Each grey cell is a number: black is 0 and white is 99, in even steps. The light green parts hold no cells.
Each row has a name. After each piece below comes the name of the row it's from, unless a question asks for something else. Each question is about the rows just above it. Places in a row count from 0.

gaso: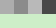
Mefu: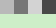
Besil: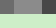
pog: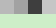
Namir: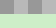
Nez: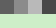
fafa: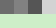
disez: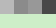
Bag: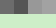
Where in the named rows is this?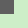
Nez, 0
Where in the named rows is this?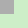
gaso, 0
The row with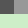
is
Bag
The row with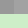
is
Bag
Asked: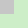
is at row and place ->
pog, 3
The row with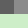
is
Nez

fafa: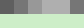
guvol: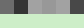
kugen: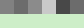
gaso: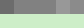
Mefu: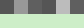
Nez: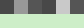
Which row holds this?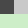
Nez
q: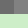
gaso

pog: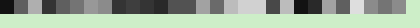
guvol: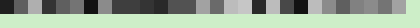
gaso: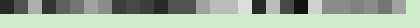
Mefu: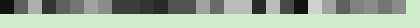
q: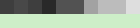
gaso
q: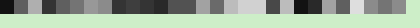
pog
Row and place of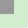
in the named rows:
pog, 6
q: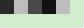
guvol
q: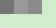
pog
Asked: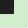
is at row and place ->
guvol, 0
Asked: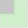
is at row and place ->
guvol, 17

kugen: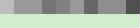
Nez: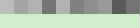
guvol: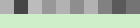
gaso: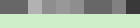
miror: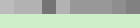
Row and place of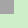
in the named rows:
Nez, 1
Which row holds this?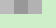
guvol

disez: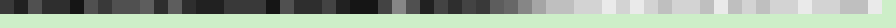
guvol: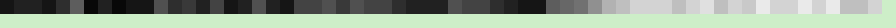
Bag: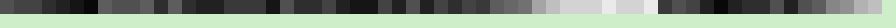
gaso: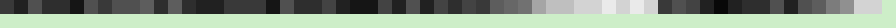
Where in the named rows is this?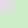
guvol, 50
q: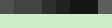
guvol
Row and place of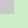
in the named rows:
guvol, 53
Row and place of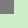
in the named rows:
gaso, 59

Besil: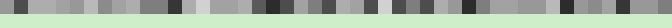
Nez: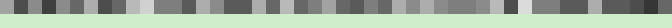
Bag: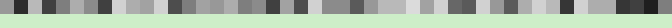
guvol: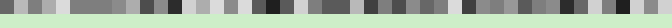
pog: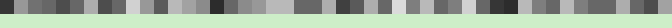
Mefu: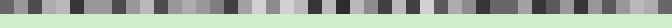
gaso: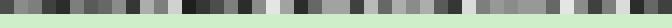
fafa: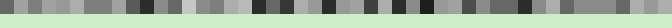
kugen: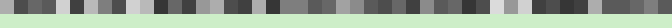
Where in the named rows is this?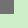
pog, 2
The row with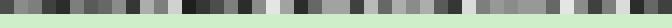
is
gaso
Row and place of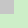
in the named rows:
fafa, 13
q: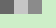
fafa

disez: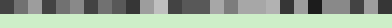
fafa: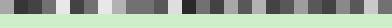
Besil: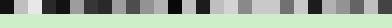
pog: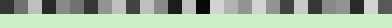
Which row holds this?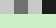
Besil
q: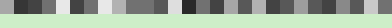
fafa
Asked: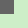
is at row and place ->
Besil, 25
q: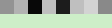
Besil
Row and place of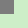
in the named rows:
disez, 16
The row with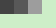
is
fafa
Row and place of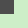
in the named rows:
Besil, 9

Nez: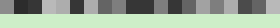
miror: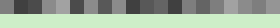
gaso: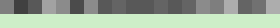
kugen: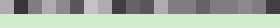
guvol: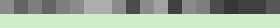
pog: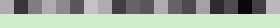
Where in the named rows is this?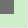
gaso, 18
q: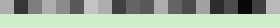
pog
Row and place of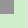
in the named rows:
miror, 19

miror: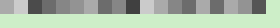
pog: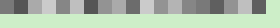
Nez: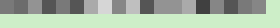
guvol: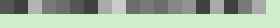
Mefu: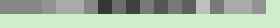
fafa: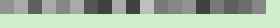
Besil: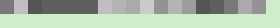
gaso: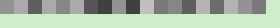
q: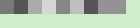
Nez
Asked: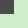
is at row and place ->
miror, 2
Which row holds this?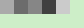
miror
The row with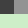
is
gaso
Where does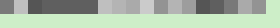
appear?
Besil
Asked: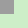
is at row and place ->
Besil, 13

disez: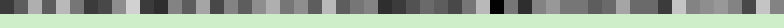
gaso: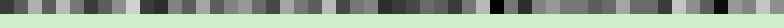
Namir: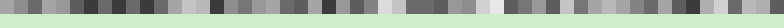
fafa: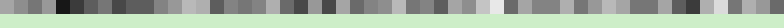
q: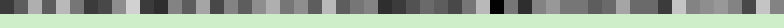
disez
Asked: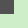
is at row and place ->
disez, 29
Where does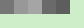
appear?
Namir

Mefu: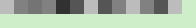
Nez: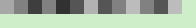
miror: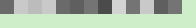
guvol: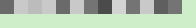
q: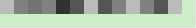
Mefu
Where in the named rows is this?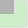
Nez, 6

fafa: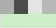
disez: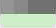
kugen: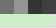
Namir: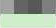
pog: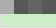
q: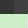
kugen
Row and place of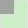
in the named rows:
Namir, 0
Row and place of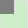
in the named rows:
Namir, 3
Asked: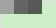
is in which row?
Namir
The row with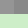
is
disez
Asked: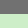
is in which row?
disez
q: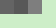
Namir

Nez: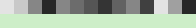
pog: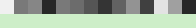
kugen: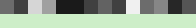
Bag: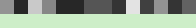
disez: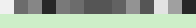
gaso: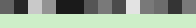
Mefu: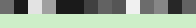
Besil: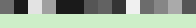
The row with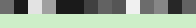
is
Mefu
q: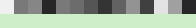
pog
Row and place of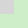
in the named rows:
kugen, 2
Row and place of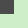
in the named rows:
gaso, 8
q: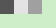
disez
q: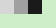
kugen

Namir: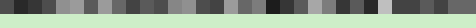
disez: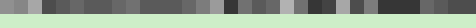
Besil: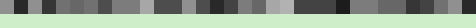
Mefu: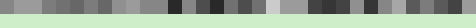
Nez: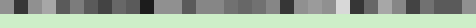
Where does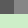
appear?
Nez
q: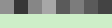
Mefu
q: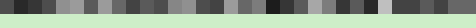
Namir

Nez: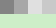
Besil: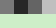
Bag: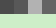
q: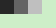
Besil
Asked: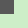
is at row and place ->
Bag, 1
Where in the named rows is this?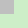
Besil, 3
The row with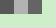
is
Bag

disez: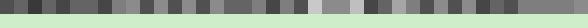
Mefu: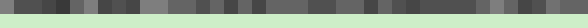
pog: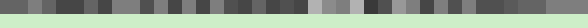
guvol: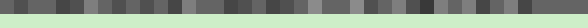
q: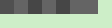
Mefu
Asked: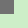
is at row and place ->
Mefu, 39
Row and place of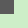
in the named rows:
pog, 36
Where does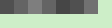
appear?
Mefu
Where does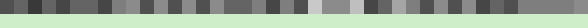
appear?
disez
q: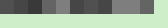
Mefu

